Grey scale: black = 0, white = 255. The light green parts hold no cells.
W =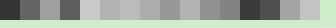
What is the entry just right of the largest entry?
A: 179
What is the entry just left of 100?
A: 52
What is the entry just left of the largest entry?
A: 94
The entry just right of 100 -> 159
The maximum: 202

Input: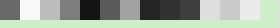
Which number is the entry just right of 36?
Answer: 50
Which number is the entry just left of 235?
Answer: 203
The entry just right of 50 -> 62

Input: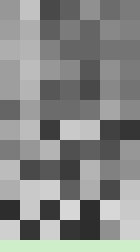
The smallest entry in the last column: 53
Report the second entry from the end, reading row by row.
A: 144
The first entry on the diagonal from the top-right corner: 123
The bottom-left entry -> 207
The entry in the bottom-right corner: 207
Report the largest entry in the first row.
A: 194
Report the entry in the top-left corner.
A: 151
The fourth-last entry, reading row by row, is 53
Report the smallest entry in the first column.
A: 45
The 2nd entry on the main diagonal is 174
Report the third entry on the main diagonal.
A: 129
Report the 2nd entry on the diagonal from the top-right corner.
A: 136
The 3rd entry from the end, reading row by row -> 45
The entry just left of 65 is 194

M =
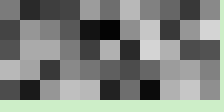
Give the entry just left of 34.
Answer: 184
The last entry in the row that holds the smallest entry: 212
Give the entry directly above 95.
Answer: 177
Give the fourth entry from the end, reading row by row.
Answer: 11
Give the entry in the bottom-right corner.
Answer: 143
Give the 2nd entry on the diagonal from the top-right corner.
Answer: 150
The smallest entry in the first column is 68
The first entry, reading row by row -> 123
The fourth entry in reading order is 68
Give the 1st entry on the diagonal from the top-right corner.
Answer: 137
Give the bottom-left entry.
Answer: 76
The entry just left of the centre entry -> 62
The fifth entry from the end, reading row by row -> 110
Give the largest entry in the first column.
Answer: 184
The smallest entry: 4
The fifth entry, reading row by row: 156
